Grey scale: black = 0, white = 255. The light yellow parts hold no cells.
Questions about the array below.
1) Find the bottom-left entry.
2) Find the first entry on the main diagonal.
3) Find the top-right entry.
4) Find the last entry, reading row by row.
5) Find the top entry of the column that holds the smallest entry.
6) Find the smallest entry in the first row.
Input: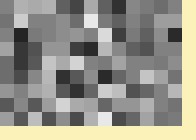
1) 157
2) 129
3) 129
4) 122
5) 177
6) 49

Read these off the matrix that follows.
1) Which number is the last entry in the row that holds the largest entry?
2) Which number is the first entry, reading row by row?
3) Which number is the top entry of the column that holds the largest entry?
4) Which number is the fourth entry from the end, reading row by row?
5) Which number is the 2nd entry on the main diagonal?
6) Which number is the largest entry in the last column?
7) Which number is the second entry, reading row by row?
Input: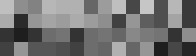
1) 58
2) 191
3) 198
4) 150
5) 43
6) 142
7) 142

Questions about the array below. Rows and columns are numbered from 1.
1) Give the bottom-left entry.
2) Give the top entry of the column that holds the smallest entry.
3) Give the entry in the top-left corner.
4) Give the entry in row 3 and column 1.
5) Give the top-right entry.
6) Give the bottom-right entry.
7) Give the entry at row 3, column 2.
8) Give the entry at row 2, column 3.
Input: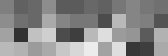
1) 185
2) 97
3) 127
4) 162
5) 112
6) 170
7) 49
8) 104

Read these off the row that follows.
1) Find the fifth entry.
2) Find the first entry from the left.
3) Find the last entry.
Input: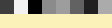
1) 157
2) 61
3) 171

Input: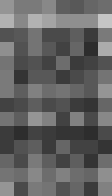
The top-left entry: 149
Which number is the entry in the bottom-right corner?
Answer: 129
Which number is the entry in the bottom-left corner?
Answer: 149
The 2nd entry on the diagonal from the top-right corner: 143
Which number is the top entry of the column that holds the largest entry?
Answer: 109
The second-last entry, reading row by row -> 59
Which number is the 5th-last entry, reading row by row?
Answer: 116
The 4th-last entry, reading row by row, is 82
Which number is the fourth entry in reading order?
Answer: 136
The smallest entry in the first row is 88
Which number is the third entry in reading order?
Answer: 122
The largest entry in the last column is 197
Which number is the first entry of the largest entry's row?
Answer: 178
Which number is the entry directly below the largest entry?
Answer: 122
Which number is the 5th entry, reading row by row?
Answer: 94

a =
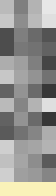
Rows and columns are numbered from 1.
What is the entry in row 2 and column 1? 199
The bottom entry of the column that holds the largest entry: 133
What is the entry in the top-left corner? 186
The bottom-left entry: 207
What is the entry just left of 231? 179
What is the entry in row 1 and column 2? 127
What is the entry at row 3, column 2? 127
